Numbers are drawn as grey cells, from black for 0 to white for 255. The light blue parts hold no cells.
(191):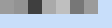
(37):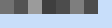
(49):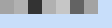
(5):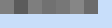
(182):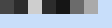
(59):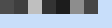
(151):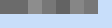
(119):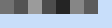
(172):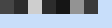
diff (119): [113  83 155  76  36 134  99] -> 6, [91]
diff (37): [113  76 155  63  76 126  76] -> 1, [83]

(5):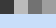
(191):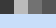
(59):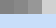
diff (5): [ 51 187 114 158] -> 0, [57]
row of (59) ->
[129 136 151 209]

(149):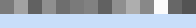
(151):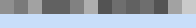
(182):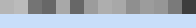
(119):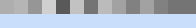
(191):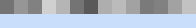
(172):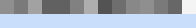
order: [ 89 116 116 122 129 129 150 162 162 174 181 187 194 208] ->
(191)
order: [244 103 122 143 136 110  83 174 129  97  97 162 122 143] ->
(172)
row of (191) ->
[116 150 129 208 181 116  89 174 187 162 122 129 162 194]
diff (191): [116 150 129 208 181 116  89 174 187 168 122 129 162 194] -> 9, [162]
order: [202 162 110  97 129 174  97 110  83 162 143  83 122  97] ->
(151)

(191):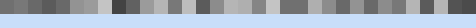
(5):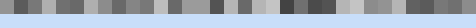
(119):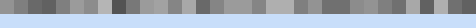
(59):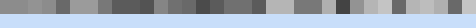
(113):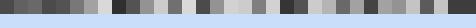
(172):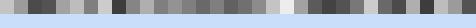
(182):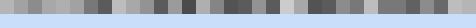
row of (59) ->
[140 140 147 140 105 155 155 120  91  91  83 133 112 105  75  91 112 112
  91 181 181 120 120 175  67 147 181 196 105 181 189 175 105 196]
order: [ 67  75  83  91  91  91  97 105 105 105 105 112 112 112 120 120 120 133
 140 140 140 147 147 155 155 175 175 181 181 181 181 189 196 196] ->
(191)
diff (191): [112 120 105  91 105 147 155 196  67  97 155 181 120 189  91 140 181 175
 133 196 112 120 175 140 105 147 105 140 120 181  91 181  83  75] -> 21, [112]
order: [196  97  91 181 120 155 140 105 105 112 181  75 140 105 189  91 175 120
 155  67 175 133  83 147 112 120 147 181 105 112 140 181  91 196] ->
(191)

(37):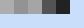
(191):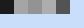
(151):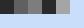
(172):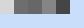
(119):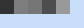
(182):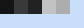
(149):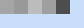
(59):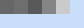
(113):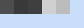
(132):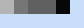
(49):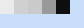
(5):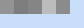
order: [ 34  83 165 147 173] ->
(37)
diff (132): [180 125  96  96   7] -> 1, [118]
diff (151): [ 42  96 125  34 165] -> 3, [42]
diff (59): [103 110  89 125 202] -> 3, [133]

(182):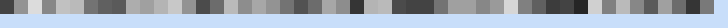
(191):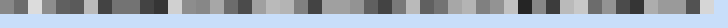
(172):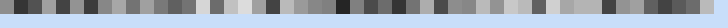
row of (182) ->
[ 67 147 220 135 193 186 115  96  90 173 160 180 200 147  75 108 186 141
 167 147 115  82 108 167 141  53 180 186  75  67  67 115 160 160 135 154
 214 128  96  60  67  37 208 128 186 135  90 160 108  53 121]
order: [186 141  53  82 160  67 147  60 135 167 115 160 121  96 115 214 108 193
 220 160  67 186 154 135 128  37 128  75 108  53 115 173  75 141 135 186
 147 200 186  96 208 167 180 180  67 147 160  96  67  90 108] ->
(172)
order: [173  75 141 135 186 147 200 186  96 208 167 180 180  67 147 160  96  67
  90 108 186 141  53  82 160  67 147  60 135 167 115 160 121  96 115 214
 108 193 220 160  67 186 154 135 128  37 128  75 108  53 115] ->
(172)
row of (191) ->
[135 108 220 141  96  90 186  67 115 115  67  53 208 141 135 167 108  75
 160 186 180 128  67 160 160 147  96  67 121 186  96 115 167 180 128 147
 193  37 135  60 186 200 108 147  75  53 173 154 154  82 214]
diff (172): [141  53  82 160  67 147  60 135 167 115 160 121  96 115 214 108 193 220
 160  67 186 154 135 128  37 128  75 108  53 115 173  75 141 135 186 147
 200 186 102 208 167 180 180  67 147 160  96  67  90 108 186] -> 38, [96]
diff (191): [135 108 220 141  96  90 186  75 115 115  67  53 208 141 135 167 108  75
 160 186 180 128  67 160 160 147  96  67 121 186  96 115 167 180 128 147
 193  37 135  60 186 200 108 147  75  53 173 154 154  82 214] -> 7, [67]

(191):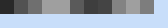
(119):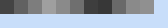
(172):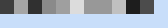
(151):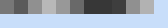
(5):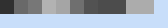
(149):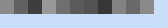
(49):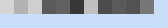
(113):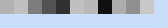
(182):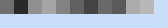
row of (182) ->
[111  41 144 165 131  97  68 105  90 172 184]
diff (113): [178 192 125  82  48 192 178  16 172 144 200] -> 6, [184]

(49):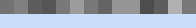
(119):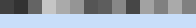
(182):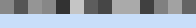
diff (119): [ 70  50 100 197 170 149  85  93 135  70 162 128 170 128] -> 0, [64]
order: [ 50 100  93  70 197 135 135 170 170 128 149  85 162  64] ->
(182)
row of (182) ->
[135  85 149 135  50 197  93  70 170 170  64 128 162 100]
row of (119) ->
[ 64  50 100 197 170 149  85  93 135  70 162 128 170 128]
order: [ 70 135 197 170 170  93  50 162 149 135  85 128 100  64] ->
(182)

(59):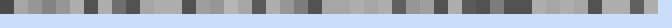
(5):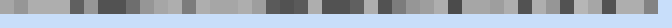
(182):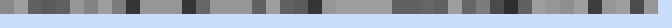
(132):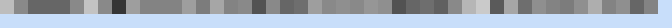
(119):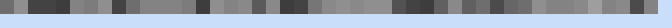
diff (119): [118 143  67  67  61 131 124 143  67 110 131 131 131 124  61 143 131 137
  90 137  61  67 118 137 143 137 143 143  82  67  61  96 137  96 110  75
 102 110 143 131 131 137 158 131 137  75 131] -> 0, [110]
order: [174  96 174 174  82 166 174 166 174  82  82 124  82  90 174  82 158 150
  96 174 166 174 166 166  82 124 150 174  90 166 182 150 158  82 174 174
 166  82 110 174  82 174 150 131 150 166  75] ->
(59)
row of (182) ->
[137 158  96  90  96 150 131 158 124  53 150 150 150  53 102 150 150 150
  96 158  96  90  53 150 158 158 158 158  96  96 102  96 158 102 124  75
  46  96 158 150 143 158  61 150 158  75 150]

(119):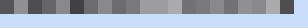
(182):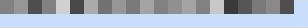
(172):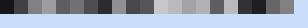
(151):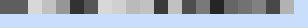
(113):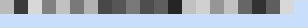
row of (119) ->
[ 86 144  78 102 137  65 108 137 108 121 157 157 171 114 121 137 114 144
 137 171  78]
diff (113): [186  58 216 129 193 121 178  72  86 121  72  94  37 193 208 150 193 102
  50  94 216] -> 10, [78]
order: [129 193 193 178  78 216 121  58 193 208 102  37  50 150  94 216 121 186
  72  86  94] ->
(113)

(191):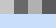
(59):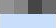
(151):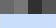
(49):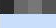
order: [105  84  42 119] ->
(49)
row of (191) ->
[198 105 177  91]
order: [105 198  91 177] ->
(191)
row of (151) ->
[105 119  48  84]
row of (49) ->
[ 42 105 119  84]

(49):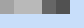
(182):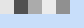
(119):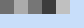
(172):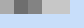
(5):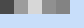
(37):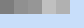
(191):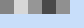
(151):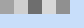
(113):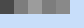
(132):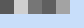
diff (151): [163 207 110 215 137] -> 4, [144]
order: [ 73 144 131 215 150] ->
(191)

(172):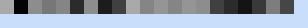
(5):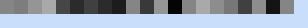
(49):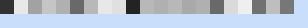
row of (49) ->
[ 50 232 162 197 176 105 184 232 224  35 184 176 184 169 176 105 218 239
 113 190 119]
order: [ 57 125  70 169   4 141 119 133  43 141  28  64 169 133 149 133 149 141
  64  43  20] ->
(172)
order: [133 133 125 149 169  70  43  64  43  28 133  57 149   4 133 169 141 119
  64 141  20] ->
(5)
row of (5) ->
[133 125 149 169  70  43  64  43  28 133  57 149   4 133 169 141 119  64
 141  20 133]

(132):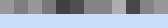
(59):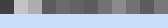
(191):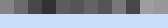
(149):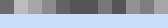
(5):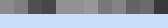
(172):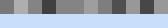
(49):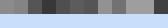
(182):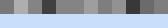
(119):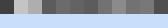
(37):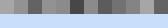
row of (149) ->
[107 188 166 139  99  85  85 120  85 146 126 166]
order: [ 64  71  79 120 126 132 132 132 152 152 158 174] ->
(172)

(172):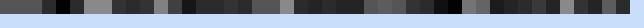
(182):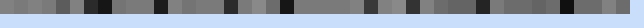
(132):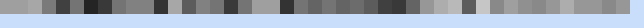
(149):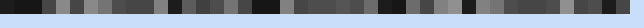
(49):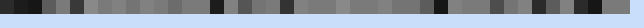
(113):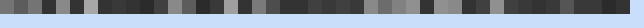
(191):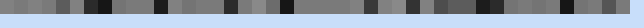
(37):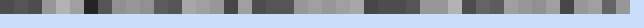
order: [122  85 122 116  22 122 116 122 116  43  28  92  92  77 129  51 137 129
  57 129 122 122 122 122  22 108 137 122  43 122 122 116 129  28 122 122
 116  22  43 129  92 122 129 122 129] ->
(191)
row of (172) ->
[ 85  85  85  43   2  43 137 137  51  43  51 129  64  22  43  43  51  43
  85  85 137  43  36  43  36  36  85  92  85  51  43  16   2 116 100  28
  36  43  57  36 137  51  36  92  43]

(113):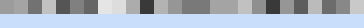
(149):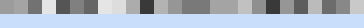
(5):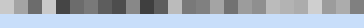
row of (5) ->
[201 164 108 201  69 108 121  93  77 136  63  93 187 121 128 164 114 156
 143 187 179 172 207 156 172 128]
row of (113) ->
[156 164 114 193  85 128 101 229 221 172  57 179 150 121 121 164 164 193
 143  57 150  93 187 108 136 201]

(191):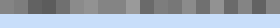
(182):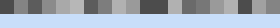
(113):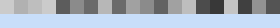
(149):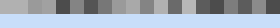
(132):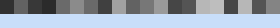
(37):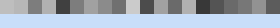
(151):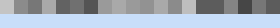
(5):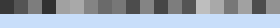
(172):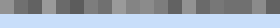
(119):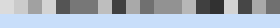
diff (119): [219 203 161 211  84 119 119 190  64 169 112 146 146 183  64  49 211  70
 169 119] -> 19, [112]
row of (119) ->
[219 203 161 211  84 119 119 190  64 169 112 146 146 183  64  49 211  70
 169 112]
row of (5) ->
[ 56  84 125  49 161 169 132 106 119  76 132  70 125  84 190 169 119 161
  76 146]
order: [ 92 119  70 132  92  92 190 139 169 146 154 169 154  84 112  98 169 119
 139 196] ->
(151)
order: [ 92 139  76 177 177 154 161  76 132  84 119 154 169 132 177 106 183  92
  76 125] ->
(149)
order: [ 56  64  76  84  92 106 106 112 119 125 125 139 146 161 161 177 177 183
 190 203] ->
(37)
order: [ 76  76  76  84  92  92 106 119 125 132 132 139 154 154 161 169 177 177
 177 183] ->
(149)

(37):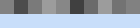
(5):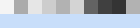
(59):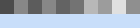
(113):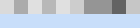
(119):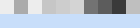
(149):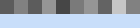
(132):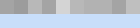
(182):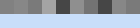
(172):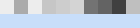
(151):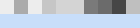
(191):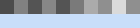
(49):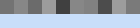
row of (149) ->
[ 92 129  92 149  70 122 149  99 198 129]
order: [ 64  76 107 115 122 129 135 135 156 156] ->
(49)

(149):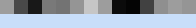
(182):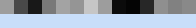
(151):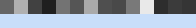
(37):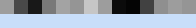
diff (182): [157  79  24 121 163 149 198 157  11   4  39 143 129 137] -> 1, [73]
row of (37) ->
[157  73  24 121 163 149 198 157  11   4  65 143 157 149]
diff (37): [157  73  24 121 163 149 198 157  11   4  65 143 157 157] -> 13, [149]

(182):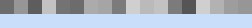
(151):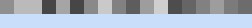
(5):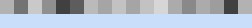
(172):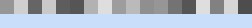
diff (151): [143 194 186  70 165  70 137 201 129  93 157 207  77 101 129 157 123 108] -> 1, [186]
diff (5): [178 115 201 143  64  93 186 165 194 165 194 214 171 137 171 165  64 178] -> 15, [157]
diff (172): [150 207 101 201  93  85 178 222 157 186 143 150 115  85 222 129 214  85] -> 17, [77]

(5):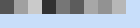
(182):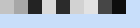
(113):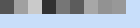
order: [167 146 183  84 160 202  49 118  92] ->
(5)
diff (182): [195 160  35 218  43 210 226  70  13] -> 1, [167]
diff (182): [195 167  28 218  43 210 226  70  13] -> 2, [35]
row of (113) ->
[ 84 160 202  49 118  92 167 146 152]
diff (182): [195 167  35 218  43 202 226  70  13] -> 5, [210]

